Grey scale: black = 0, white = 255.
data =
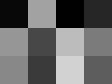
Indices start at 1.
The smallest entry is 1
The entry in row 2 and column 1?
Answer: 150
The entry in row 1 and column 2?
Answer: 162
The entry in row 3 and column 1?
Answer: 136

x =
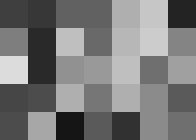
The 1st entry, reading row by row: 63
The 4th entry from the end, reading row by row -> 90
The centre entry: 153
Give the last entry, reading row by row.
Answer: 111
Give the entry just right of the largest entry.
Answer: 41
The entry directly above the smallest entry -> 175
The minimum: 21
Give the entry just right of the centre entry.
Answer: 191
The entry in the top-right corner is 35
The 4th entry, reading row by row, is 97

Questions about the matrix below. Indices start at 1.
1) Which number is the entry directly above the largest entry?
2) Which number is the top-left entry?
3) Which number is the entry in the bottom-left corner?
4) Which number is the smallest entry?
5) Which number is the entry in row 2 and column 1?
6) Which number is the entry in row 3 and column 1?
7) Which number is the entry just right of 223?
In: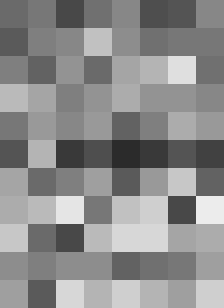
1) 98
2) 106
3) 159
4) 43
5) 90
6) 127
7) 112

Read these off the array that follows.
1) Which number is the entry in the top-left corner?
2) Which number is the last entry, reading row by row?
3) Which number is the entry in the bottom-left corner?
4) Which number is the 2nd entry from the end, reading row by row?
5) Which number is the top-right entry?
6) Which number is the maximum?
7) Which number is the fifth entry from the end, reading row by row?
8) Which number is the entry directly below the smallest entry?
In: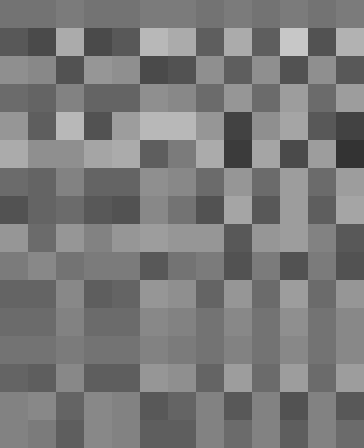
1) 115
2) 107
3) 130
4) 130
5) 123
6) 199
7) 107
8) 157

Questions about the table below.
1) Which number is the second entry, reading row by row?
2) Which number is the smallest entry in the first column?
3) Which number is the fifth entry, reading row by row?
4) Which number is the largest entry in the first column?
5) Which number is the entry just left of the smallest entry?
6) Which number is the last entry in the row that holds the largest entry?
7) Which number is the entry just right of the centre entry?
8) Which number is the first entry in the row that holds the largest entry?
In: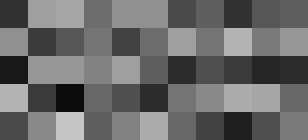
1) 159
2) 24
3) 144
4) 179
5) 58
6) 122
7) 44
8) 73

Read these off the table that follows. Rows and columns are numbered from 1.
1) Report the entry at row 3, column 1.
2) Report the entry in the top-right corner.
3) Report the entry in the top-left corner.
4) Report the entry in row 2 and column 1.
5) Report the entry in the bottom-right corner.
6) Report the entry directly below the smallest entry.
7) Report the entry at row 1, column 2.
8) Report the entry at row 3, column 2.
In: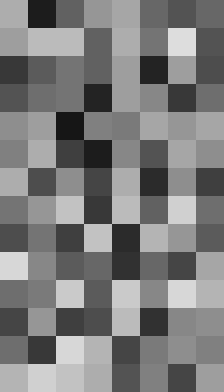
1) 56
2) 103
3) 173
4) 158
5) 158
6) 63
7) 28
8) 91

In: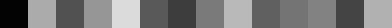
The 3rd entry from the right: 130
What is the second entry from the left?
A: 171
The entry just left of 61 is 89
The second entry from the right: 68
